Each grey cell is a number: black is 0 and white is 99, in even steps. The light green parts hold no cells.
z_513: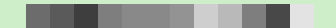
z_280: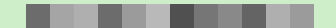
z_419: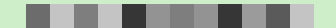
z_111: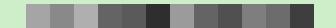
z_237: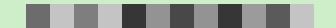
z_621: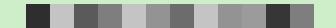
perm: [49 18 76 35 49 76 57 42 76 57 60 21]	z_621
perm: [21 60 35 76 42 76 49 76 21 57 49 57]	z_419

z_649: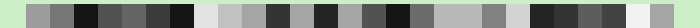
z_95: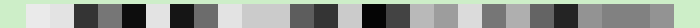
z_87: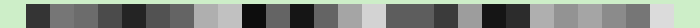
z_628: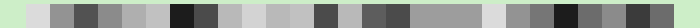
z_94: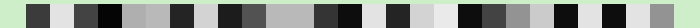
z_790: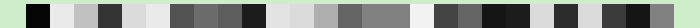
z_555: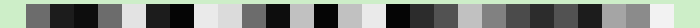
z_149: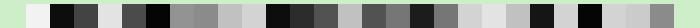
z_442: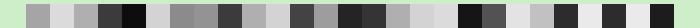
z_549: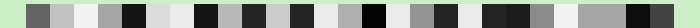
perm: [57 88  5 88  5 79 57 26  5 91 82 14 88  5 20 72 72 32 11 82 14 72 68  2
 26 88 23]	z_94
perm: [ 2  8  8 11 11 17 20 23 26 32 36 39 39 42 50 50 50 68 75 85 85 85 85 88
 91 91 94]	z_790
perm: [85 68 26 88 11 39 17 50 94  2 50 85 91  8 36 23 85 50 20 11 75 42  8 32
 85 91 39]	z_790

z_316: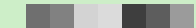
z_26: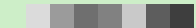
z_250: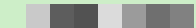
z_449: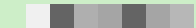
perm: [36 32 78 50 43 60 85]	z_250
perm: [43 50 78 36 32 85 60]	z_250
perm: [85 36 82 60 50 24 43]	z_316
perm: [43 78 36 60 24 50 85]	z_26

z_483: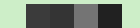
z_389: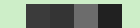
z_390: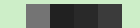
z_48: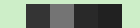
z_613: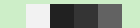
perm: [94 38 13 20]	z_613
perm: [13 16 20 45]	z_48
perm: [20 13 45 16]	z_48
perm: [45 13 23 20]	z_483
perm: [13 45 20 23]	z_483
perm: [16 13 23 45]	z_390

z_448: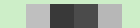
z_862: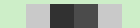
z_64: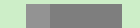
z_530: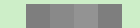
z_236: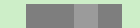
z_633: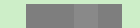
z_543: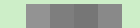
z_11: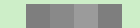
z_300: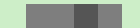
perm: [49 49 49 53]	z_633
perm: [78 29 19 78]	z_862
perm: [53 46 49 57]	z_543
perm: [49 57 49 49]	z_64
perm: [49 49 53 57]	z_530
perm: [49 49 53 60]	z_11
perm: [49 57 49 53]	z_530

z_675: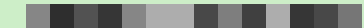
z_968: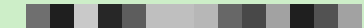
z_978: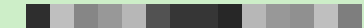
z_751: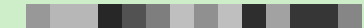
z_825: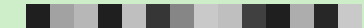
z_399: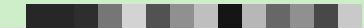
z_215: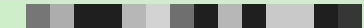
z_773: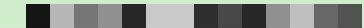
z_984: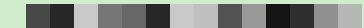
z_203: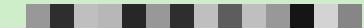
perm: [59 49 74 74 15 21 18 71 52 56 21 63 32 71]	z_751
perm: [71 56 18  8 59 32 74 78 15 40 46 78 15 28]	z_984
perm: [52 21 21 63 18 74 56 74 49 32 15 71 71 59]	z_751
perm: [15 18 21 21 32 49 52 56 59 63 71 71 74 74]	z_751
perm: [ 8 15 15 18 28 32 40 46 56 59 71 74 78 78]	z_984
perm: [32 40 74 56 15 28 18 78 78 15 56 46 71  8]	z_773
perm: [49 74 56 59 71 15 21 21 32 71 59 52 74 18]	z_978

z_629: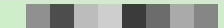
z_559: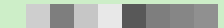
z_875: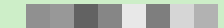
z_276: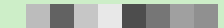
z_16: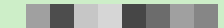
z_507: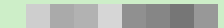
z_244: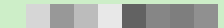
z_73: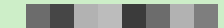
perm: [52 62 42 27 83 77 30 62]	z_16
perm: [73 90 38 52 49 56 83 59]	z_244

